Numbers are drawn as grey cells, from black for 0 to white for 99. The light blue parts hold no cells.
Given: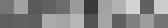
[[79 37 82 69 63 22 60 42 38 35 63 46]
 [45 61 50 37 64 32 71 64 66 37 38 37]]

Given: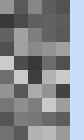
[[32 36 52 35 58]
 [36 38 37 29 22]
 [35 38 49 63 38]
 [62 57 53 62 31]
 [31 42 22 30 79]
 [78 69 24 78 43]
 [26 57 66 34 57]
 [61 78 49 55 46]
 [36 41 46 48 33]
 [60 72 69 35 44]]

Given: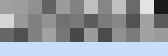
[[10 88 41 75 52 74 51 60 38 56 61 62]
 [35 63 32 52 48 36 47 44 57 50 59 83]
 [60 63 48 56 29 60 28 46 63 50 31 40]]

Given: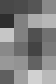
[[53 33 29 28]
 [71 67 50 18]
 [44 31 50 77]
 [47 26 42 53]
 [59 38 57 59]
 [72 81 62 37]]

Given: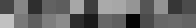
[[29 21 57 33 58 65 66 24 65 36 38 18 52 27]
 [39 41 40 29  2 37 40 10 17 54 49 37 47 75]]

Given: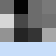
[[47 42  1 42]
 [44 42 28 83]
 [65 20 14 57]]

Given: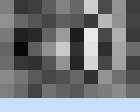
[[24 57 29 80 40 50 36 24 21 49]
 [26 56 71 23 34 37 27 33 40 56]
 [22 68 28 91 11 60 39 16 13 47]
 [42 64 18 88 19 78 56 37  3 39]
 [24 63 27 83 14 57 33 19 21 42]
 [30 43 57 19 40 31 27 35 46 53]
 [42 54 48 45 34 38 44 26 41 49]]

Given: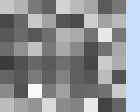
[[46 35 64 72 82 38 47 69 77]
 [72 63 80 29 33 63 78 40 28]
 [46 90 45 66 70 43 34 41 34]
 [65 44 30 53 65 47 75 56 42]
 [67 79 27 37 43 35 40 32 23]
 [32 73 33 37 50 37 48 34 39]
 [78 44 41 40 62 48 97 32 54]
 [39 26 90 51 54 84 57 63 73]]

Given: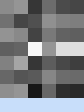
[[27 29 42 21 58 54]
 [49 50 56 31 27 44]
 [37 38 47 26 53 57]
 [86 86 58 96 39 37]
 [24 28 36 21 64 50]
 [41 42 52 35 33 40]
 [16 18 40  9 58 55]]
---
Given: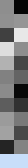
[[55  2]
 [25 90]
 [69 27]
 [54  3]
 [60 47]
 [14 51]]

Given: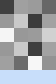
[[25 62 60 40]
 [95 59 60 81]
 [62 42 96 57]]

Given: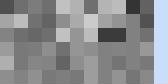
[[31 43 48 43 75 69 43 70 73 20 38]
 [51 43 40 43 75 58 73 23 23 50 44]
 [68 47 52 51 39 55 61 50 45 50 47]]

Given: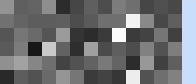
[[57 37 39 55 17 27 37 30 48 43 27 31 28]
 [33 46 41 33 60 20 17 23 98 23 26 46 25]
 [56 63 52 43 26 32 38 47 39 17 59 25 37]]

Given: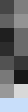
[[27 49]
 [12 41]
 [32 21]
 [59 84]]

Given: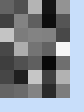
[[39 31 70  8 57]
 [76 48 51 50 28]
 [24 31 37  3 43]
 [39 41 51 16 48]]

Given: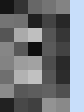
[[ 8 20 40 45 51]
 [33 66 74 33 21]
 [51 61 63 30 16]
 [54 34 36 38 31]]
